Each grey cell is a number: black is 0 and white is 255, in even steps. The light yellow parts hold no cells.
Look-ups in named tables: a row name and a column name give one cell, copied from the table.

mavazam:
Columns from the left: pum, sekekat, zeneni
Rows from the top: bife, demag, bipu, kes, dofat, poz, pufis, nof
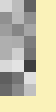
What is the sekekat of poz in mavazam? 227
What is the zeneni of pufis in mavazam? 222
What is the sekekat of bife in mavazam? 188
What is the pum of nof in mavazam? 105
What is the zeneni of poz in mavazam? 62
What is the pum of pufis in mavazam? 95
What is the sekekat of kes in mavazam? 172
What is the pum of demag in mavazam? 144
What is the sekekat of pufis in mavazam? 116
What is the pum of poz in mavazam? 217
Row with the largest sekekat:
poz

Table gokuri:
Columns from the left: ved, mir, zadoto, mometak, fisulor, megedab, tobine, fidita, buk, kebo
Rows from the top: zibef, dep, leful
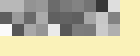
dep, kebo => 130
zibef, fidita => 116
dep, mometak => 171
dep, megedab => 99
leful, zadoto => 168
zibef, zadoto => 147
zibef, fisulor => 107
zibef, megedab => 122
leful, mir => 87
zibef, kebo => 222
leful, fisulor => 234
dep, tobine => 95

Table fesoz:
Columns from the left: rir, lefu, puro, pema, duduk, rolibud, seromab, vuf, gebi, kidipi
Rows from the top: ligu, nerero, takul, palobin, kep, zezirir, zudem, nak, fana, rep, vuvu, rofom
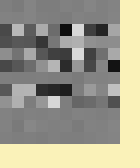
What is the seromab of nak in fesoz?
126
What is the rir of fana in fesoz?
146
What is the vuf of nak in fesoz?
154
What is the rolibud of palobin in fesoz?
171
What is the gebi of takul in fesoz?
36
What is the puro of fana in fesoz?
125
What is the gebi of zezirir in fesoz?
133
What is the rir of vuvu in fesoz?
130
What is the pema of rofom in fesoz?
125
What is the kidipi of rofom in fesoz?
132
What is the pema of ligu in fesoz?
125
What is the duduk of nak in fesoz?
39
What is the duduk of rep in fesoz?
130
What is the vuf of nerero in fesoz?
128
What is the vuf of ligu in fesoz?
133
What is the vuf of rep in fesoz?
129

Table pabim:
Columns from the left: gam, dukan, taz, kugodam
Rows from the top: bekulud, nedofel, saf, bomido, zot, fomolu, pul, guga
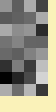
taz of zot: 129
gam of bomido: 115
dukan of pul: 36
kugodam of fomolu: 190
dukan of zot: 95
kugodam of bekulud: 67
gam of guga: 172
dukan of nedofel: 97
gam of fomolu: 48
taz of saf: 149
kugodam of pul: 211
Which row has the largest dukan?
saf

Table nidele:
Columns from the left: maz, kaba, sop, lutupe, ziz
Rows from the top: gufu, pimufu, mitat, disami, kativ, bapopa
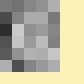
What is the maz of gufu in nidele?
122
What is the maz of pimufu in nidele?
75
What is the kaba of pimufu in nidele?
132
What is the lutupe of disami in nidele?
187
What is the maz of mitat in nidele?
46
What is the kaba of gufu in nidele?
114
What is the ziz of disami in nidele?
129
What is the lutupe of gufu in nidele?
145
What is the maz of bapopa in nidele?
175
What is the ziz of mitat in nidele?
134
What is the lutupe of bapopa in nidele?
153
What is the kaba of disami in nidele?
196
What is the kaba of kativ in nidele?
146
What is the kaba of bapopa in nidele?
79

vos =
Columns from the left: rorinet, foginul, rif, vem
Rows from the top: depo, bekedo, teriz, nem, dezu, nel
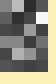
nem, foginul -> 135
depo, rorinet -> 132
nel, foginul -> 76
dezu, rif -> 147
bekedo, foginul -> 49
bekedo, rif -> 70
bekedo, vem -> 248
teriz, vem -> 65
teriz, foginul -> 66

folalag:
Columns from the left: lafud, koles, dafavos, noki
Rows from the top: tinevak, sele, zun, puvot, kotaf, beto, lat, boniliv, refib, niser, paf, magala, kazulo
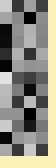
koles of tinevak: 54
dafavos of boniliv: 11
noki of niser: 149
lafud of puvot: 12
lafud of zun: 9
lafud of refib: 181
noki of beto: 149
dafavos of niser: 1
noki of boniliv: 130
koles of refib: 55
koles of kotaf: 178
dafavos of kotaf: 50
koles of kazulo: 56
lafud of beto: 4
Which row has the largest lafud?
lat

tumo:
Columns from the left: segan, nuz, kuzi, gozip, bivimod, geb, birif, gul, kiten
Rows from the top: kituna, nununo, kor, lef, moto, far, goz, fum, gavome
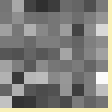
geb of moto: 165
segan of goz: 178
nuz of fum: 175
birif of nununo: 110
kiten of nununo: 149
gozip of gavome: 78
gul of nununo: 126

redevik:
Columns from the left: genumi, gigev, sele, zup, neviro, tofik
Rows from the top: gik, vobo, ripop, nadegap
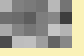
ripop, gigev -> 132
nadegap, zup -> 158
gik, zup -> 115
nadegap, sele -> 191
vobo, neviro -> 135
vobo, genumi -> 111
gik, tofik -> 116
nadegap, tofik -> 135
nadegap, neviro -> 100
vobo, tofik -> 61
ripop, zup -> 128

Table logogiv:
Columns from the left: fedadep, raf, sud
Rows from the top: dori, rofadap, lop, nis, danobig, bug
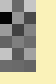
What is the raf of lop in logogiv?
65
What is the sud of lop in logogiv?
131
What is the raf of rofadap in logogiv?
149
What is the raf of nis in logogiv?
127
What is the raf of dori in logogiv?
105
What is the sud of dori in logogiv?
198
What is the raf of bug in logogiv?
106
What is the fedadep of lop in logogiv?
156
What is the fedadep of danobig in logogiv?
196
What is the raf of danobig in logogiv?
91
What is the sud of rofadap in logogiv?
74
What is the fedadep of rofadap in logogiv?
4
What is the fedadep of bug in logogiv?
108
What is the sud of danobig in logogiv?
161
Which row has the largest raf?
rofadap

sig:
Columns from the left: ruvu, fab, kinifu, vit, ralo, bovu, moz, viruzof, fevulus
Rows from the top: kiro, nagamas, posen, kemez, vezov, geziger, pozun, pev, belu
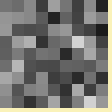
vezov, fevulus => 101
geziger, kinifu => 81
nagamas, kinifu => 136
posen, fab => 82
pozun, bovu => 75
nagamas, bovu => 98
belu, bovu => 67
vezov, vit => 115
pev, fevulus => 125
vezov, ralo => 110
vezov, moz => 108
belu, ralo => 165

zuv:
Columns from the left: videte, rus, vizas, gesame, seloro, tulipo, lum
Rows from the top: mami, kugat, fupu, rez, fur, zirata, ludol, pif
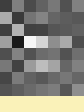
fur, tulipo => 82
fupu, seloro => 85
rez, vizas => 246
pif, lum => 142
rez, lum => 77
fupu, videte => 63
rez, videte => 160
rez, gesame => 213
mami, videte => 62
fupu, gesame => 67
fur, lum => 111
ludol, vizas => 98
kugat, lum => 88
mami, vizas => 75
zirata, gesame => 189
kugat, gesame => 132

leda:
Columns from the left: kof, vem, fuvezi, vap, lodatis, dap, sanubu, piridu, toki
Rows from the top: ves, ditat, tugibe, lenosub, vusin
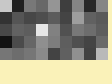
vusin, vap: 138
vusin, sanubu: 144
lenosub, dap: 94
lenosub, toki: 105
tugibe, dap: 81
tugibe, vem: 98
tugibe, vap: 230
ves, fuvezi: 120
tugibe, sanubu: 120
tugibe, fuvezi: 93
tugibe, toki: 93
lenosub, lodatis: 125
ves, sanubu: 133
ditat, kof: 51
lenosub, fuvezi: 102

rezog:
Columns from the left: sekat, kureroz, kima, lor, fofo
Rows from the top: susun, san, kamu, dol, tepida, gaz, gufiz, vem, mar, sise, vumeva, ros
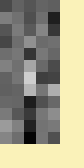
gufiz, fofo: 67
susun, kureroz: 98
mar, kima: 29
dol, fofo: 112
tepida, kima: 53
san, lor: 111
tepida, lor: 120
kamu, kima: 90
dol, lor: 107
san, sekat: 126
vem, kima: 181
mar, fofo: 104
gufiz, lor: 63
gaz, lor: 105
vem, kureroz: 100
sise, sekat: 122
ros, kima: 4
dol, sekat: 70
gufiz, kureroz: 117
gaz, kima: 166
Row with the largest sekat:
vumeva

